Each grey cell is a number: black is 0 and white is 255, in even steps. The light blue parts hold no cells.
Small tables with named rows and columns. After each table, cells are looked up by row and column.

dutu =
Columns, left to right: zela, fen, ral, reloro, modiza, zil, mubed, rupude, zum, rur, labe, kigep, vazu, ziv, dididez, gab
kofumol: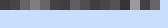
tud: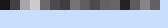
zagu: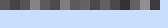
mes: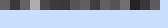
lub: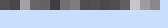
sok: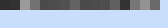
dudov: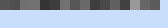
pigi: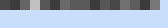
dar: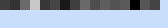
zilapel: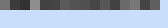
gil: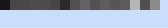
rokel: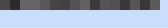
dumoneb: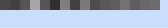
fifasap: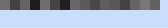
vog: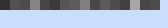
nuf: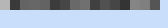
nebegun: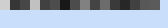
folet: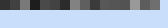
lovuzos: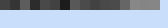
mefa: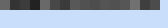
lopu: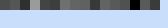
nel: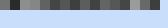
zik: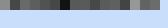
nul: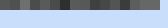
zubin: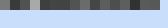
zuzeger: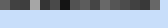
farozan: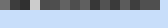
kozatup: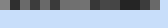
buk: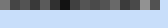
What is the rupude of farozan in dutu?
78
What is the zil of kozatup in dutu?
58
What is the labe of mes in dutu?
97
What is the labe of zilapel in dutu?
87
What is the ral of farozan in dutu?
48
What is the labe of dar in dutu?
94
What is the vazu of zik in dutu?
68
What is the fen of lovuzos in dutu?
53
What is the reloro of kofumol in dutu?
126
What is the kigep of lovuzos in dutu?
75
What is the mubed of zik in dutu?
18
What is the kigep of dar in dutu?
83
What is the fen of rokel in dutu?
43
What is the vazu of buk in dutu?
59
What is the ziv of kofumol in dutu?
154
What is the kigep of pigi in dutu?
71
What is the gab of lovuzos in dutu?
134
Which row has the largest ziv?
lub

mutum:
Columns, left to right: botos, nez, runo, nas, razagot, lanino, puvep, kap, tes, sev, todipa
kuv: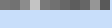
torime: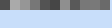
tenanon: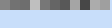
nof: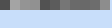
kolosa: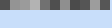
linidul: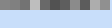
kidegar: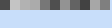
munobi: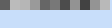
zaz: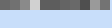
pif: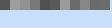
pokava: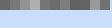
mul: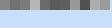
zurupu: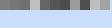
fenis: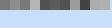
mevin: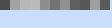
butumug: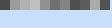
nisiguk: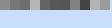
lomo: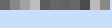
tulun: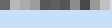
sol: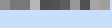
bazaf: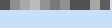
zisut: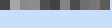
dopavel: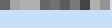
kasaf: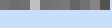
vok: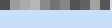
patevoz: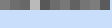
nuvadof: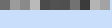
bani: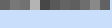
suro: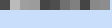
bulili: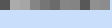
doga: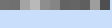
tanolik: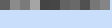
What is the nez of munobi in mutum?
187
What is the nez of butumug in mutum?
156
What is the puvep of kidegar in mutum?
147
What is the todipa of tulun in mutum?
193
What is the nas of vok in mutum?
182
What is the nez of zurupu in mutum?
118
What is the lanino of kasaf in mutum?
117
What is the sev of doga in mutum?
158
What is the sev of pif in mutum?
106
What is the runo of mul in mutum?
123
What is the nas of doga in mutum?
185
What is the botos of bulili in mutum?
85
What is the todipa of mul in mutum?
155
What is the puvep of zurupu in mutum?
78
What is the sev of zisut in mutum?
119

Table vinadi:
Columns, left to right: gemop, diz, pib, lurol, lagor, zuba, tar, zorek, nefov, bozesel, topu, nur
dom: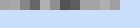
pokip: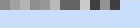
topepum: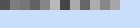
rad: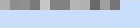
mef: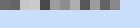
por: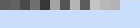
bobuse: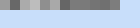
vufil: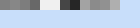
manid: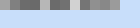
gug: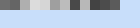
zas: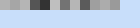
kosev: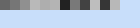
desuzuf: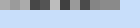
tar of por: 85
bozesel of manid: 144
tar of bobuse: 102
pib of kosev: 144
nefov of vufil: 163
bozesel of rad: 105
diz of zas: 166
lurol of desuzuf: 71
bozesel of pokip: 63
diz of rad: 141
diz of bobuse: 104
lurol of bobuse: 189

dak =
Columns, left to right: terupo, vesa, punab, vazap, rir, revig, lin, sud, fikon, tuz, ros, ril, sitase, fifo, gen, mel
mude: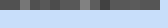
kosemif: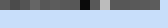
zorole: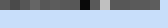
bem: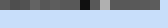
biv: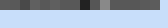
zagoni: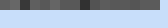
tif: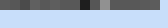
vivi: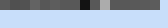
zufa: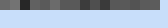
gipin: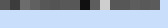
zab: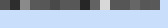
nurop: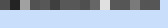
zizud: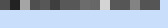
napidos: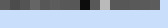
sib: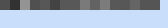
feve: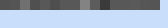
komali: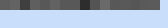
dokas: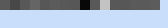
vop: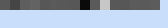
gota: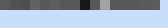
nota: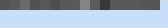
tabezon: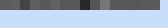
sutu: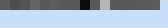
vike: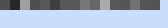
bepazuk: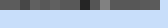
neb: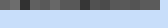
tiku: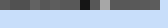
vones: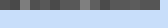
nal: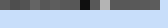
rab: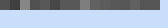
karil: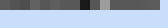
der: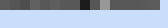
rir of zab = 87
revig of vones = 74
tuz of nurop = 102
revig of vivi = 93
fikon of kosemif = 10
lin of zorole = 88
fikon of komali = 45
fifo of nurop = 122
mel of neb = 91
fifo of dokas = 90
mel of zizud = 85
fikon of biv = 34
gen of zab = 87
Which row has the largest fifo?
zizud

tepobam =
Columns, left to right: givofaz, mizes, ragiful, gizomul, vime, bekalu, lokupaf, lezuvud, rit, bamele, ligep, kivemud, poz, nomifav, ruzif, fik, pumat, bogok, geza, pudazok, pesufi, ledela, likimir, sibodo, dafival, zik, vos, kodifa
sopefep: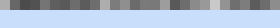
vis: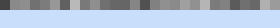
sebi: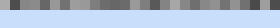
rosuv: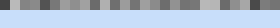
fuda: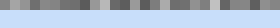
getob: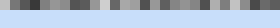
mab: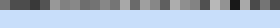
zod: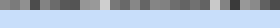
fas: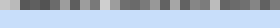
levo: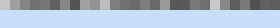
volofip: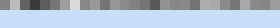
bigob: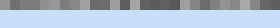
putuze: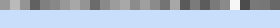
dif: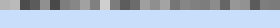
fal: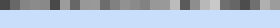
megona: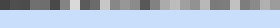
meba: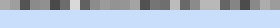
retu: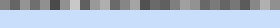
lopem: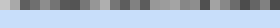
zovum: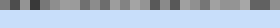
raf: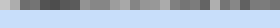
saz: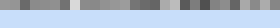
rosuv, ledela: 182
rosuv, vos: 124
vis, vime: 124
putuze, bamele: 107
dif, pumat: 163
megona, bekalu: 73
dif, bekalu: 73
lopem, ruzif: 92
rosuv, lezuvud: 143
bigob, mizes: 112
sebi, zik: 74
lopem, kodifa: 76
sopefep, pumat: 157
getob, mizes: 119
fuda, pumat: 171
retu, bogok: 127
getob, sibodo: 194
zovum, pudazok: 144
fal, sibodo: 102

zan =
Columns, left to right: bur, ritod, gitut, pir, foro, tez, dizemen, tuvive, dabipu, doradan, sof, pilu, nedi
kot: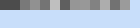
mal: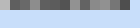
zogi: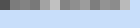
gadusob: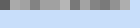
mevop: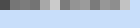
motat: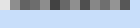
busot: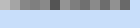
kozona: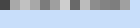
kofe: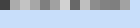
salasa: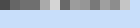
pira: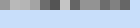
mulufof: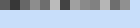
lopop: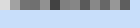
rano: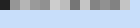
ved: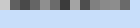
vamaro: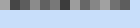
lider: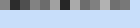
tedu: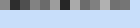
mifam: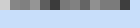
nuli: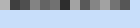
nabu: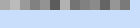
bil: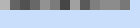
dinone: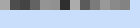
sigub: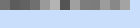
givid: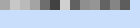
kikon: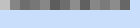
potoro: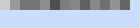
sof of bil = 140
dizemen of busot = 148
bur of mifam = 207
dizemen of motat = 104
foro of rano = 145
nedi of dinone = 131
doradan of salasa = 121
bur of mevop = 75
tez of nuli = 113
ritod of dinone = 77
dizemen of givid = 208
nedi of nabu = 122
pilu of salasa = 141
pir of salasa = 111
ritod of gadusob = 170
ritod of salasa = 102
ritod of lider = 44
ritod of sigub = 92
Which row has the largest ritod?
givid

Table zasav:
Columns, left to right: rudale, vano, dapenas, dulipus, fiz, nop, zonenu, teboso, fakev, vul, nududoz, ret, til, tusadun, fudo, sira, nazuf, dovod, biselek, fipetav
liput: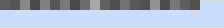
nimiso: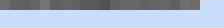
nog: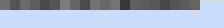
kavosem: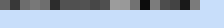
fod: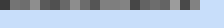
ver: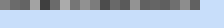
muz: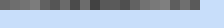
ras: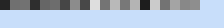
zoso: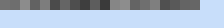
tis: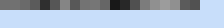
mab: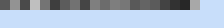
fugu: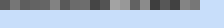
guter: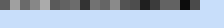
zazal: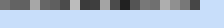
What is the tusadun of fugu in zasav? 98
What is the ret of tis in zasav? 24
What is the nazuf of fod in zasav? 100
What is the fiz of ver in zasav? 63
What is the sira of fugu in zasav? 62
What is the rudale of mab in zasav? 88
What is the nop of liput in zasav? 88
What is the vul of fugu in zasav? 69
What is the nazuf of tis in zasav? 156
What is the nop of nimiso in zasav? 96
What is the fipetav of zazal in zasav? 70
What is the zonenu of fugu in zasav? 89
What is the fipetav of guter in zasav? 74
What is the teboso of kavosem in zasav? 80
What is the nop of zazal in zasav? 95

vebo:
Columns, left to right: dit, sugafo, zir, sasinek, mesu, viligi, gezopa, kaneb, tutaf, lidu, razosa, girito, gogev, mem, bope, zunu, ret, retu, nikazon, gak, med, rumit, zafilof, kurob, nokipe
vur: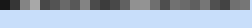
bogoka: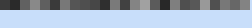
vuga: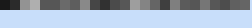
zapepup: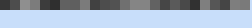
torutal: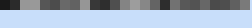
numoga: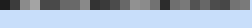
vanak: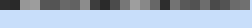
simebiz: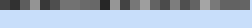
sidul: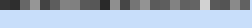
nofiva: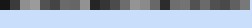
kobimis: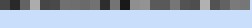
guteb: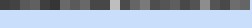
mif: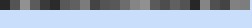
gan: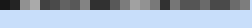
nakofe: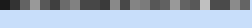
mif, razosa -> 84
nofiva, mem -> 148
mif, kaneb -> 96
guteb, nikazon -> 72
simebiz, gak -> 99
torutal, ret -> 45
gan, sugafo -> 36
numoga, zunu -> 114
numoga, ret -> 44
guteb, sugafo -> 67
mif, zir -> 145
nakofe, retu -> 153
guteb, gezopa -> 105
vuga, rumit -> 87
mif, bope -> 144
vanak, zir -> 151
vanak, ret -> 45
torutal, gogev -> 132
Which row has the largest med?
sidul

